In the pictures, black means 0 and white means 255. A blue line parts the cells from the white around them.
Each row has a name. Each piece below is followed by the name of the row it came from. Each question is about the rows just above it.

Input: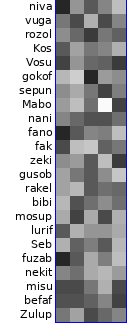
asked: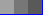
gusob
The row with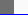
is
Mabo
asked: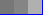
Kos
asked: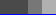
misu
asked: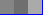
nekit
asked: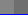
nekit
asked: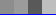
zeki

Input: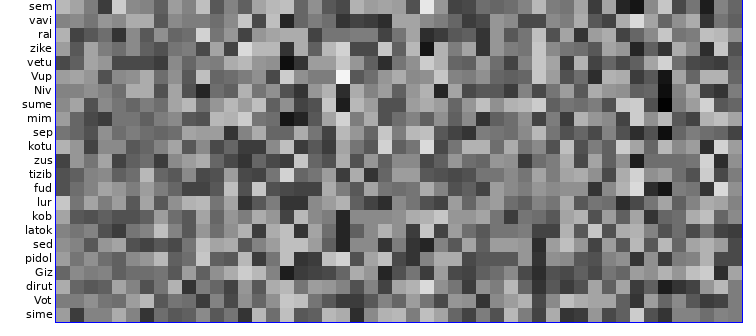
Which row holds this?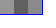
zus
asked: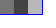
sep
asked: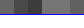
mim

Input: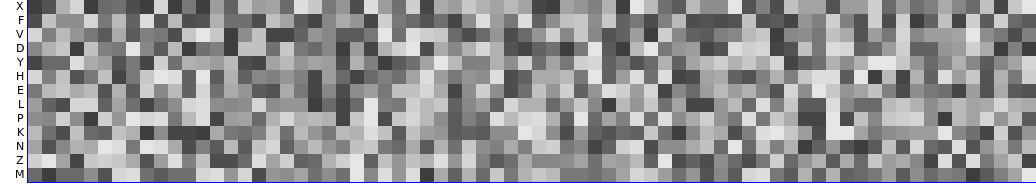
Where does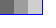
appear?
D
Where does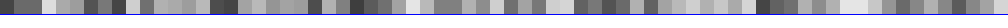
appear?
Y
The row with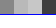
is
V

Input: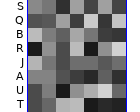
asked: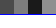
U
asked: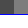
U
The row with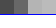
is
T
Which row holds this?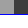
Q
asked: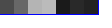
T
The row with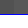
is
Q
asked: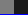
U

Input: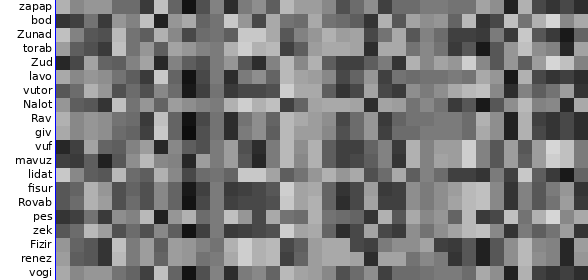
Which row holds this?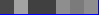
Rovab
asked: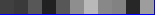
Fizir
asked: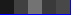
vutor
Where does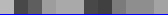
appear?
Fizir
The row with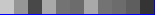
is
bod

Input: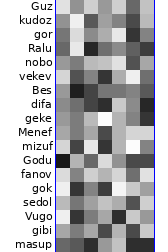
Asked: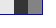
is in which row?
gor
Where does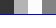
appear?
mizuf
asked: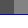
vekev
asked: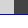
mizuf
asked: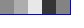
gor

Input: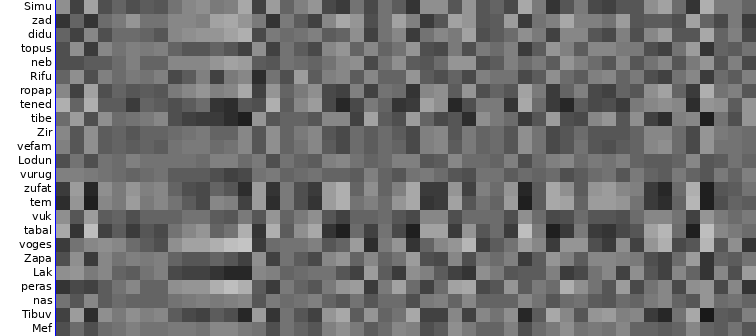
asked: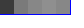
tened
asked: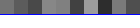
tem
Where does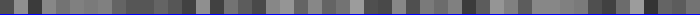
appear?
Zapa
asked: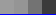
tem
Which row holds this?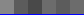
vefam
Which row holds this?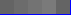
Zir
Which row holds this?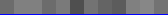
Lodun

